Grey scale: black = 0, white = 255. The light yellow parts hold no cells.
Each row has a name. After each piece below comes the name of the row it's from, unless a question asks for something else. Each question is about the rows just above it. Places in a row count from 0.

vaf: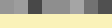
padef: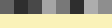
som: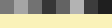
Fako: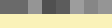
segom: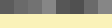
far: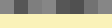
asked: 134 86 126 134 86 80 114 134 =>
far
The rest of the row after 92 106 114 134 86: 80 106 134
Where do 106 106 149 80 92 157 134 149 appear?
Fako
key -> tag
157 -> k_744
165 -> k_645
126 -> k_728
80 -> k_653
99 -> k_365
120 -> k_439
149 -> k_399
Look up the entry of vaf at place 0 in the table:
k_399
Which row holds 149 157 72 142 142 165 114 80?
vaf
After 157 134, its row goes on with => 149

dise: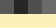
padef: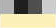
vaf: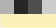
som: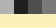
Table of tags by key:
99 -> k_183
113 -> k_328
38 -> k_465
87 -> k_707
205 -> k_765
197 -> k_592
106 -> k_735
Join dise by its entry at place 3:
k_735
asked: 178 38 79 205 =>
vaf
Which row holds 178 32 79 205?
padef
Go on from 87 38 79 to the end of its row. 106
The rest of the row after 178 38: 79 205

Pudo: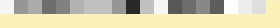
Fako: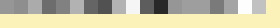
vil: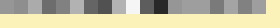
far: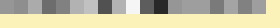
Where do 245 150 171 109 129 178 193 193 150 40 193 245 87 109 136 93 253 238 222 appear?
Pudo
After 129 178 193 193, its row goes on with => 150 40 193 245 87 109 136 93 253 238 222
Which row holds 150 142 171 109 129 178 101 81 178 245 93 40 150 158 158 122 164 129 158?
vil

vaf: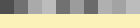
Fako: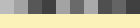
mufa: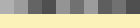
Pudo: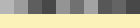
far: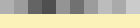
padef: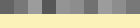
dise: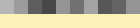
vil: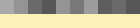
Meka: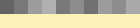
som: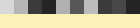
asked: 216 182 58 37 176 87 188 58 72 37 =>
som
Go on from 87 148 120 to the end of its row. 156 94 106 87
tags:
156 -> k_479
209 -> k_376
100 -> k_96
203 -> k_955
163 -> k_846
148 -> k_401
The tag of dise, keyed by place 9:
k_401
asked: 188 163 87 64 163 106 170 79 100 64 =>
Fako

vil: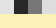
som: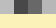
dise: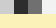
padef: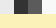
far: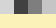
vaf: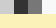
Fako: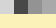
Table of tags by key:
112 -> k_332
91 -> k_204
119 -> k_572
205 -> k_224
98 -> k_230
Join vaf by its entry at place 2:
k_572
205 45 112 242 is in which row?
dise
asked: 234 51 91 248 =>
padef
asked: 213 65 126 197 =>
far
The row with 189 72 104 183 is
som

